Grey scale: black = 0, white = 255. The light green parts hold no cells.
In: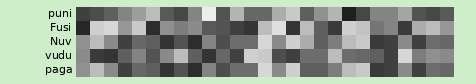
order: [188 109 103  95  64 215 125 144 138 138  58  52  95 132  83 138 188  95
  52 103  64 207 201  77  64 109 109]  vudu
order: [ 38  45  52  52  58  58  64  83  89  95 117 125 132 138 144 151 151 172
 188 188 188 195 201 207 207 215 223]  Fusi
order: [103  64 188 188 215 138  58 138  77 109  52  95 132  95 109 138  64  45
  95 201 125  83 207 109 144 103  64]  paga

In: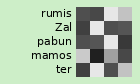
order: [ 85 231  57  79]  pabun
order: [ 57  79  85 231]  pabun
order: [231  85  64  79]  Zal
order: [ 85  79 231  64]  Zal
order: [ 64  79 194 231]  ter

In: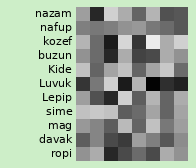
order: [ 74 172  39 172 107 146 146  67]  buzun
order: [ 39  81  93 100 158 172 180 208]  Lepip
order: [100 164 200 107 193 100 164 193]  Kide

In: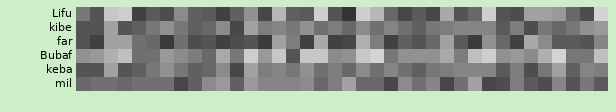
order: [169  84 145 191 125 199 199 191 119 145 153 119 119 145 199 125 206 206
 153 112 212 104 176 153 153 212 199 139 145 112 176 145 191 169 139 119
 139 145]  Bubaf
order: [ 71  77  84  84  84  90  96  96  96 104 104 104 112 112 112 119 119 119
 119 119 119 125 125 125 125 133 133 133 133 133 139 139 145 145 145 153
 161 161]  kibe

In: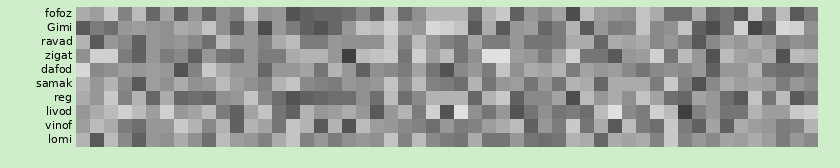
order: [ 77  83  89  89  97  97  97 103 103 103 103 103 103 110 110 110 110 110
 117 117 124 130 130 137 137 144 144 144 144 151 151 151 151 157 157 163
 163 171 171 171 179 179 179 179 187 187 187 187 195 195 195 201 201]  fofoz
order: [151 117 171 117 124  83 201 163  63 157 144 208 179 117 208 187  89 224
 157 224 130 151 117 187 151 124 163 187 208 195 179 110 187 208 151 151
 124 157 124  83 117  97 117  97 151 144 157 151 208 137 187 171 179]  livod
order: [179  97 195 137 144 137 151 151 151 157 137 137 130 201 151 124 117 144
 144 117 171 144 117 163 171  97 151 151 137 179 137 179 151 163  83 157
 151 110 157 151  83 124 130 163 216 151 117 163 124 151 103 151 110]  dafod

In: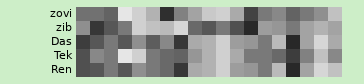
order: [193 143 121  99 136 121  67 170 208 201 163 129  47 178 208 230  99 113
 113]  zovi
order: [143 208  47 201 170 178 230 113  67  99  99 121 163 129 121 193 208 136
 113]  zovi
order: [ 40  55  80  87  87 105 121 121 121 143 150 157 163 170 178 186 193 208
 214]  Ren

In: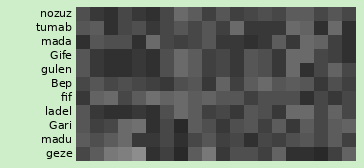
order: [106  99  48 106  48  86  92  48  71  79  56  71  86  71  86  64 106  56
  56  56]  tumab
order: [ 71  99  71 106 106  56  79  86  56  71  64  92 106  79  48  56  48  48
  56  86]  ladel
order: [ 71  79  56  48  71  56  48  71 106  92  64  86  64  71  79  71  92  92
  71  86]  nozuz
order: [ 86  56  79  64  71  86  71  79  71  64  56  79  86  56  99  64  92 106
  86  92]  Bep
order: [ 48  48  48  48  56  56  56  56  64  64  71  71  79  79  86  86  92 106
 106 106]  Gife
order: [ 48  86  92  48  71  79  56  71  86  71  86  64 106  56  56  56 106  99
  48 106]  tumab

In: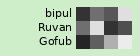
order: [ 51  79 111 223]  Ruvan
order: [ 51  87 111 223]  bipul
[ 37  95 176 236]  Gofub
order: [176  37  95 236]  Gofub
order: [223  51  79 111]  Ruvan

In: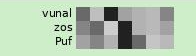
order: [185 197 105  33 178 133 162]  Puf
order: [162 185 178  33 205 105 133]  zos
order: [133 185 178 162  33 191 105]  vunal
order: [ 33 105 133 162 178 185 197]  Puf
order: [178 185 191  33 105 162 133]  vunal
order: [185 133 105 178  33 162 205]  zos

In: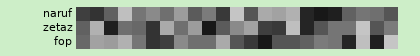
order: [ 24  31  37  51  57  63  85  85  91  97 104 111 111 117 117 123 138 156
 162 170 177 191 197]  zetaz
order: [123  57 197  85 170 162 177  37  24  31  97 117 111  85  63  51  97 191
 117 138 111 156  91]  naruf
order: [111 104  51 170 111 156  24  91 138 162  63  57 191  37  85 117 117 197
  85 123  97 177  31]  zetaz

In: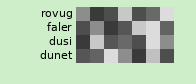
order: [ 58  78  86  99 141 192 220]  dunet
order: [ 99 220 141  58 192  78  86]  dunet
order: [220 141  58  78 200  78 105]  rovug
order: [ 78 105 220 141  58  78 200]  rovug
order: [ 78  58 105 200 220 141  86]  dusi
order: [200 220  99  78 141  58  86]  faler
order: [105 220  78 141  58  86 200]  dusi

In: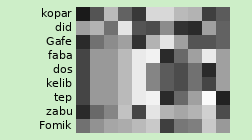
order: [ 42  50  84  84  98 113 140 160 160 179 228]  Gafe
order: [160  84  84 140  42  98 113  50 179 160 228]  Gafe
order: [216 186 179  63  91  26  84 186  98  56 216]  kopar

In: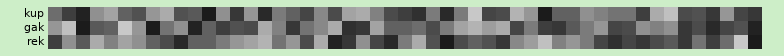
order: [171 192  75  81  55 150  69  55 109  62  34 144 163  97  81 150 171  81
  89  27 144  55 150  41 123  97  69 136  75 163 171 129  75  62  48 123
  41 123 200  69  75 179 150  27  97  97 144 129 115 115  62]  kup
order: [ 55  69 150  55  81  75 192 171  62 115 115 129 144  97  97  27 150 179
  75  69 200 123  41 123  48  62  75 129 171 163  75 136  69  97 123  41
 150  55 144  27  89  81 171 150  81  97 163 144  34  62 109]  kup
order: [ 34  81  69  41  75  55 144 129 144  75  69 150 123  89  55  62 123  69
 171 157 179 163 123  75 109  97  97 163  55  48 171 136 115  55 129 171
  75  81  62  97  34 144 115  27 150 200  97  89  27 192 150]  gak
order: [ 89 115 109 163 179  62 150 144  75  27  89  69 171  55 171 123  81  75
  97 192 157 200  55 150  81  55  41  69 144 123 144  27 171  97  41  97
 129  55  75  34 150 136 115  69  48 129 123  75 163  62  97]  rek

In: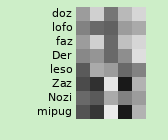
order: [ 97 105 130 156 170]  lofo
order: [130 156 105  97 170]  lofo

